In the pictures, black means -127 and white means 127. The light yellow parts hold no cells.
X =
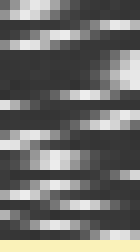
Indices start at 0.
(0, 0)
-29
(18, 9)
-53
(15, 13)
-72
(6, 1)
-73
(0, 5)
37
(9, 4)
-57
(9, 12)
-56
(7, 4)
-70
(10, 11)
-73
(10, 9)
-71
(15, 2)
-31
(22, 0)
-68
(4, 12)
-74
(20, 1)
-72
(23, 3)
-77
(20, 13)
-69
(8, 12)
72
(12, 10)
103
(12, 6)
-53
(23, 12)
95
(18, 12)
-72
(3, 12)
-71
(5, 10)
-54
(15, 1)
-57
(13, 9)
-74
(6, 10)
-40
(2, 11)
104
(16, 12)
-73
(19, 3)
75
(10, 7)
-72
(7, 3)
-69
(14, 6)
-68
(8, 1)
-78
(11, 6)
-72
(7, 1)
-73
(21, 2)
-47
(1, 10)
-68
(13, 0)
-9
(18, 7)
39

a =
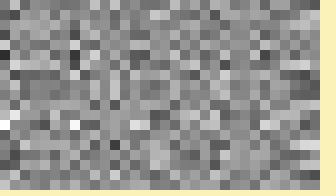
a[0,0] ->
-3
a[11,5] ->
66
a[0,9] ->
65
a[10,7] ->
39
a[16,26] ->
14
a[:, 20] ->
[-9, 20, 5, -19, 44, -28, -9, 39, -4, 5, 39, 5, 58, -4, 29, 29, 10, 1, 34]
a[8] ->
[17, 65, -18, 8, 2, 3, -11, 9, 6, 57, 8, 67, -3, 19, -2, -22, -3, 48, 14, 32, -4, 56, 38, -7, 5, 25, -18, 36, 32, -7, -25, -41]
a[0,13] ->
12
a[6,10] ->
18
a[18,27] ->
36
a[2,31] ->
41
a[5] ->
[-82, 36, -5, 35, 50, -28, 1, -72, 27, 80, 0, 42, -3, -37, -42, 31, 21, 66, -16, 20, -28, -5, 62, 3, 5, 63, -57, -16, 23, -28, 19, 9]
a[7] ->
[37, -51, -24, -27, -14, -28, 19, 80, -38, -3, 13, 51, -15, 60, 26, 31, 50, 11, -12, -40, 39, 18, 78, 30, 18, 36, 53, 26, -24, -35, -51, -8]
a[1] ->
[-32, -51, 26, 17, 39, -15, 38, 9, 16, -3, 13, -24, 13, -2, 9, 71, 55, -2, -12, -22, 20, -42, 38, 40, 23, 36, 30, -22, -15, -1, 45, 66]
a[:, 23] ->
[-7, 40, 10, 7, 23, 3, 0, 30, -7, 7, 33, -10, 16, 10, 33, 33, 30, -7, 13]
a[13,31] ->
9
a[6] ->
[-3, 85, 57, 52, 39, 60, 12, -52, 66, 27, 18, -16, 45, -30, 9, -9, -23, 17, 45, 68, -9, 18, -49, 0, 11, -12, -18, 5, 56, 68, 80, 33]
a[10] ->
[37, -22, 51, 17, 23, 35, 42, 39, 27, -33, 24, -41, 37, 19, 43, 38, 26, -27, 23, 2, 39, -20, -17, 33, 26, -7, 53, 0, 0, 47, 54, 66]
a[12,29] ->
27
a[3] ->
[-52, 36, 1, 35, 45, -9, 4, -52, 33, 57, 5, 26, 5, -23, -25, 25, 16, 48, -3, 26, -19, -5, 38, 7, 8, 47, -33, -6, 23, -7, 27, 9]
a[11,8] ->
33
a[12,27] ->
68
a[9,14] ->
-8
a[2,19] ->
44
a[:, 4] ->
[7, 39, 29, 45, -14, 50, 39, -14, 2, 2, 23, -4, -46, 34, 39, 13, 50, -4, -4]
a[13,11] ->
34

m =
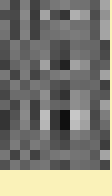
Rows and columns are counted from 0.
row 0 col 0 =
-7
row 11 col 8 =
42
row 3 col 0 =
-13
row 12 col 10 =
-20
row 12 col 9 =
-50
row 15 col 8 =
-12
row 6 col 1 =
-26
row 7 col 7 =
-15
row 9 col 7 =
14
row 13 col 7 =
0
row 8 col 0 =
-44
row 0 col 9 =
-36
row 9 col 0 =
-57
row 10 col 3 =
-66
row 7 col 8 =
-15
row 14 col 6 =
-53
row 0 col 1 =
-59
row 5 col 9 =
-27
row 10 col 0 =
-25
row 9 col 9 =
-35
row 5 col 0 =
-48
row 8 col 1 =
-5
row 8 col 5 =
-44
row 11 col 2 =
10
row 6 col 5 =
-64
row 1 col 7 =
47
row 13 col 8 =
-9
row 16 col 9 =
-25
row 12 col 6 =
-111
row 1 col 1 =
-54
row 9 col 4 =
15
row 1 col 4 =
35
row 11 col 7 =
71
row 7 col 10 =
34
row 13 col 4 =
3
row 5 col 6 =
-61
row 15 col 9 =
-37

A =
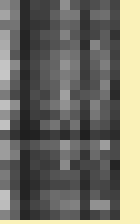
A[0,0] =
13
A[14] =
[28, -19, -60, -43, -26, -25, 23, -13, -39, -14, 29, -54]
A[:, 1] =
[-9, -2, -11, -24, -23, -41, 10, -23, -37, -55, 14, -33, -56, -77, -19, -2, -55, -51, -56, -39, -24, -30]
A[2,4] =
-72
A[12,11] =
-75
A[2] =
[-12, -11, -84, -75, -72, -48, -26, -31, -78, -54, -49, -59]
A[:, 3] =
[-58, -65, -75, -66, -71, -60, -56, -63, -61, -51, -63, -65, -84, -93, -43, -66, -61, -76, -82, -70, -58, -77]
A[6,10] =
-1
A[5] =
[52, -41, -88, -60, -52, -23, -3, -14, -62, -22, -15, -63]
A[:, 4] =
[-63, -64, -72, -45, -60, -52, -35, -38, -41, -60, -33, -68, -30, -79, -26, -60, -69, -59, -68, -35, -49, -65]
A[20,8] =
-66
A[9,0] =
-4
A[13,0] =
-38
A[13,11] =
-83
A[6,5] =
-27
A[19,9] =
-34
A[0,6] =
15
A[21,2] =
-89
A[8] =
[30, -37, -81, -61, -41, -32, 5, -28, -61, -47, 2, -79]
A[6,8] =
-64
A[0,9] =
-49
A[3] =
[36, -24, -90, -66, -45, -42, 2, -40, -69, -58, -35, -76]
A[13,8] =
-95
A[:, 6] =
[15, -5, -26, 2, -32, -3, 18, -3, 5, 32, 17, -14, -56, -84, 23, -10, 10, -39, -58, -24, -4, -32]
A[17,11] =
-77
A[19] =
[65, -39, -92, -70, -35, -19, -24, -21, -71, -34, -60, -63]
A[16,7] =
-71
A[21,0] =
3

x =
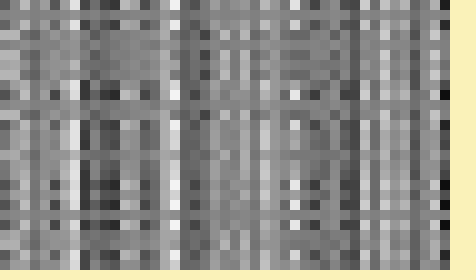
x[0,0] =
-38
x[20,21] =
20
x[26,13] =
12
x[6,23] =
-6
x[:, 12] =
[57, 0, 40, -2, 1, -2, 3, -2, 19, 59, 0, -2, 53, 16, 23, 3, 14, 22, 59, 17, 59, 1, 59, 2, 2, 51, 13]
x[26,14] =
-26
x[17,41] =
-48
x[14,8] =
-73
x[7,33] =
-31
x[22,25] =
-7
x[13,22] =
5
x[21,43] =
6
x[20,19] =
-58
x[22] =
[-46, -3, 60, -4, 29, -58, 30, 88, -73, -37, -70, -85, 59, 38, -58, -22, 40, 115, -31, -58, -19, 14, -5, 16, 6, -7, 47, 25, -25, 102, -29, -68, 4, 12, -63, -61, 76, -11, 75, 23, 52, -16, -7, 72, -113]
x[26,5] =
11
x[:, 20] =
[-6, -5, -11, -60, -5, -60, -24, -60, -10, -16, -5, -60, -9, -12, -8, -27, -9, -9, -18, -12, -20, -5, -19, -23, -36, -10, -8]
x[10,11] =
-9
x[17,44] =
-59
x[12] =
[-39, 6, 55, 0, 25, -33, 31, 98, -57, -14, -57, -67, 53, 32, -47, -12, 43, 110, -22, -45, -9, 25, 3, 10, 29, -6, 59, 23, -9, 88, -17, -56, -9, 14, -45, -58, 73, -20, 60, 19, 47, -27, 1, 46, -92]
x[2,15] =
-17
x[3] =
[53, 53, -13, -30, 3, 20, 6, 23, -1, -37, -16, -1, -2, 4, 7, 15, 43, -7, -34, -18, -60, -1, 56, -5, 53, -23, -1, 24, -15, -24, -24, -1, 4, -31, 5, -37, 4, 5, 75, -8, 12, -47, 10, 72, -3]
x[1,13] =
4
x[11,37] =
5
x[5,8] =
-1
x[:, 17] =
[113, 8, 106, -7, 14, -7, 34, -7, 85, 115, 17, -7, 110, 81, 86, 31, 78, 86, 115, 81, 115, 13, 115, 38, 24, 110, 76]
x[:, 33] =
[11, 7, 10, -31, 9, -31, -10, -31, 7, 14, 7, -31, 14, 10, 8, -11, 6, 9, 14, 10, 14, 9, 12, -3, -16, 14, 3]
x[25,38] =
57
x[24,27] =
18
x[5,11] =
-1
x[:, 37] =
[-19, 2, -18, 5, 0, 5, 1, 5, -19, -16, -1, 5, -20, -19, -19, 0, -19, -19, -20, -20, -20, 0, -11, -5, 3, -19, -20]
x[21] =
[0, 7, 13, 0, 3, 1, 15, 18, -14, 0, -14, -7, 1, 7, -1, -6, 19, 13, -20, -12, -5, 6, -1, 2, 6, 0, 18, 11, 5, 0, 0, 3, -1, 9, -3, -33, 11, 0, 14, 7, 6, -15, 7, 6, 0]
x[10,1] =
11
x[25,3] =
0
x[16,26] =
67
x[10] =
[3, 11, 12, 0, 2, 2, 16, 26, -19, -1, -14, -9, 0, 7, 1, -6, 19, 17, -20, -12, -5, 6, 4, 3, 11, 0, 23, 11, 4, 2, 0, 3, -3, 7, -3, -33, 13, -1, 14, 4, 6, -15, 8, 6, -4]
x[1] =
[3, 6, 7, 0, 3, 3, 8, 18, -4, 1, -14, -2, 0, 4, 3, 0, 19, 8, -20, -12, -5, 5, 2, 2, 6, 0, 11, 11, 4, 0, 0, 3, 2, 7, 3, -33, 8, 2, 14, 4, 6, -15, 3, 6, 0]
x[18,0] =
-46
